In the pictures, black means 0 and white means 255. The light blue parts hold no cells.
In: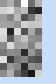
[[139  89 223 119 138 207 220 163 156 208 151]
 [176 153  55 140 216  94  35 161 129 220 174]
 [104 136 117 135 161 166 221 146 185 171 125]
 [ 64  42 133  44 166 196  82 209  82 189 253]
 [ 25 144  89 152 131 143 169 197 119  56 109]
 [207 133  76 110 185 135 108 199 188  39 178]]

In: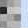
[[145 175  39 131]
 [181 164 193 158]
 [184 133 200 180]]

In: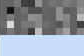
[[ 96 108 102  99 101]
 [121 216 124  21 100]
 [ 98  97  98  98 119]
 [108 121 104 114  65]
 [ 63 118 144  83  58]
 [186 134 139  81 147]
 [ 98 110  99 102 102]
 [ 94  99  97  98 116]
 [130  86 144 144 109]
 [158 126 135  93 125]
 [ 97  97  97  99 114]
 [131  66 183 143 132]]

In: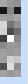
[[161  81 158 159 137  61 207 213 160  23 167]
 [152 223 206 151 155 252  75 117 153 133 151]
 [160 140 197 158 151 134 109 145 164  26 144]]

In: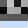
[[ 93  10  94]
 [ 87 170 193]
 [ 87 164  27]
 [ 88  13 167]]

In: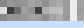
[[136 221 135]
 [149  63 151]
 [146 108 144]
 [151 160 151]
 [162 147 164]
 [157  64 159]
 [142 176 141]
 [164 188 164]
 [173 191 172]
 [153 154 154]
 [236 236 236]
 [163 157 161]]

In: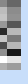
[[175 255 143  76 198  42 152 196 188 136]
 [156 228  24 182 120 184  86 145 140 103]
 [156 228  24 182 120 184  86 145 140 103]]
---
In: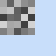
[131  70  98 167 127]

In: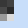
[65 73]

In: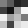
[ 48 158 160 194]

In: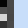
[73 80]

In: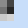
[ 68 115]

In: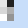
[ 33 215]
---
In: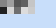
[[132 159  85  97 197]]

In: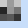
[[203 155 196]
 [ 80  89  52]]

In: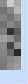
[[140 202 170]
 [129 117 143]
 [128  51  93]
 [138  68 146]
 [126 137 147]]

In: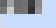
[[100 161 106 112  59 135]]

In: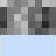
[[205 155 126 139 168 114 187 179]
 [ 75 126 192 148 100 140  75  93]
 [111 138 151 181 117  82  91 119]]

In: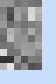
[[152 148 116 128 117 112]
 [140  73 162 131 218 171]
 [121 175 152 130 172 138]
 [116 121 147 155 151 165]
 [ 52  54 151  82 127 121]]

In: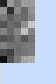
[[ 34 153 122 157 153]
 [122  94 114 107 136]
 [132 103 133 194 128]
 [130 111 110 118 123]
 [ 13  85 123 163 173]]

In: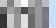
[[196 132 207 252 174 147 188]
 [ 52 206 149 222 108 151 126]]

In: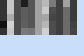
[[ 51 197  76  30  85 161 185 122  63 162  58]
 [ 51 172  76  93  85 161 165  70  63 107  58]
 [ 50 200  76 121 117 161 208  77  63 107  69]]
